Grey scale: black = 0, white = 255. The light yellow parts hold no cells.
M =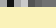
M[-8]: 169
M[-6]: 170
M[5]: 102
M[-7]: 18

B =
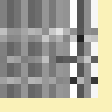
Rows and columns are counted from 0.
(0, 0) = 128
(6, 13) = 246
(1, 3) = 149
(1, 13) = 246
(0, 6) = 149
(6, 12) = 142
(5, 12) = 198
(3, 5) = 110
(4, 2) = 148
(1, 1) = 101
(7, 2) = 115
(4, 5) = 174
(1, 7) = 121
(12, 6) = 149
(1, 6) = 149
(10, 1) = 101
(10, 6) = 149
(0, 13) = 246
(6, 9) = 147
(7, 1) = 101
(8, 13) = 94
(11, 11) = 182
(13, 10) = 254
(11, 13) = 54
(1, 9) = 147
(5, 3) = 157
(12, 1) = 101
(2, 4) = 102
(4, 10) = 142
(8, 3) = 127
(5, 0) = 160
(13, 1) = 101
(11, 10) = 48
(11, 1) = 177
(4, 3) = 165
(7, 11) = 85

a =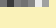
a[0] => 116
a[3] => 114
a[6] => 160
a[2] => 126

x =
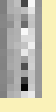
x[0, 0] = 127
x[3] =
[135, 144, 180, 107, 193, 152]
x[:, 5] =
[147, 151, 153, 152, 152, 151, 148, 153, 153, 152, 152, 152, 153, 150]
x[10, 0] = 135
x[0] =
[127, 172, 190, 69, 247, 147]
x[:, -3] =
[69, 189, 138, 107, 249, 218, 195, 231, 157, 79, 164, 58, 6, 217]
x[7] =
[134, 160, 174, 231, 198, 153]
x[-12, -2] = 196
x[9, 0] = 130
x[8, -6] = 131
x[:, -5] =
[172, 174, 157, 144, 170, 173, 174, 160, 165, 168, 153, 149, 163, 174]
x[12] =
[132, 163, 174, 6, 202, 153]
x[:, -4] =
[190, 179, 174, 180, 176, 177, 186, 174, 175, 175, 175, 178, 174, 182]
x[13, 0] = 127
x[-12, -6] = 134
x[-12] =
[134, 157, 174, 138, 196, 153]

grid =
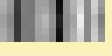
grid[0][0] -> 176
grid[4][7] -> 140
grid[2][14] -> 125
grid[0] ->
[176, 152, 60, 124, 120, 158, 158, 133, 13, 144, 179, 207, 138, 209, 156]
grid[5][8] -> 16
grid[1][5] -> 161
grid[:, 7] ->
[133, 137, 146, 146, 140, 136]
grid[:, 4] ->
[120, 121, 122, 122, 120, 120]
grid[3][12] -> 135
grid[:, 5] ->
[158, 161, 167, 165, 163, 160]
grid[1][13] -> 203
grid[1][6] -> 167
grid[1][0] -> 170
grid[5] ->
[172, 149, 57, 124, 120, 160, 163, 136, 16, 144, 177, 213, 136, 205, 152]
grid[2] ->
[158, 137, 54, 121, 122, 167, 183, 146, 33, 141, 163, 236, 136, 186, 125]
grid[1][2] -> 56
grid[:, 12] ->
[138, 137, 136, 135, 137, 136]
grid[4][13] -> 200

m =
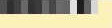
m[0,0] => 80
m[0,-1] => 215
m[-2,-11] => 104
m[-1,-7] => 72
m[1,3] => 104
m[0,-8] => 104
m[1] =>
[80, 49, 65, 104, 50, 59, 104, 72, 106, 101, 224, 31, 97, 215]

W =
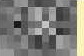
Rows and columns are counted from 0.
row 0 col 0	102
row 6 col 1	123
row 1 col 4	144
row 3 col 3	83
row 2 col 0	99
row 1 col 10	126
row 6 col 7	72
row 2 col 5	176
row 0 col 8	148
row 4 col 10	100
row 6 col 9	143
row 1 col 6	118
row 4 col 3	86
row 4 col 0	91
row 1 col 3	78
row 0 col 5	70
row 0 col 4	91
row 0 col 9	132
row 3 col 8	102
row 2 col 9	78
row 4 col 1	108
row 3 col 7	110
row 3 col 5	116
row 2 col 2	148
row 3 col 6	195
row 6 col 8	162
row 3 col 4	107

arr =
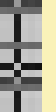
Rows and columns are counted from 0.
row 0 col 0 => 66
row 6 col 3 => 108
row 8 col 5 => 201
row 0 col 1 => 64
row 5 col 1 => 193
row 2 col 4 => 192
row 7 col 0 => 193
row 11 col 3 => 61
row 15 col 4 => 194
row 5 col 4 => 194
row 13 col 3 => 202
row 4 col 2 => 27
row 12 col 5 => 107
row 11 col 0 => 61
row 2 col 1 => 191
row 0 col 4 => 68
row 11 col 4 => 63
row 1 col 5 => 106
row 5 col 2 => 27
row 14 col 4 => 193
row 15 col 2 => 28
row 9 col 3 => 19
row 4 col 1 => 193
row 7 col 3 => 198
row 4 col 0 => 193
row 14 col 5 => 198
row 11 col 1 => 66
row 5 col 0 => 193
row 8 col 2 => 26
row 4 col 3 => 198
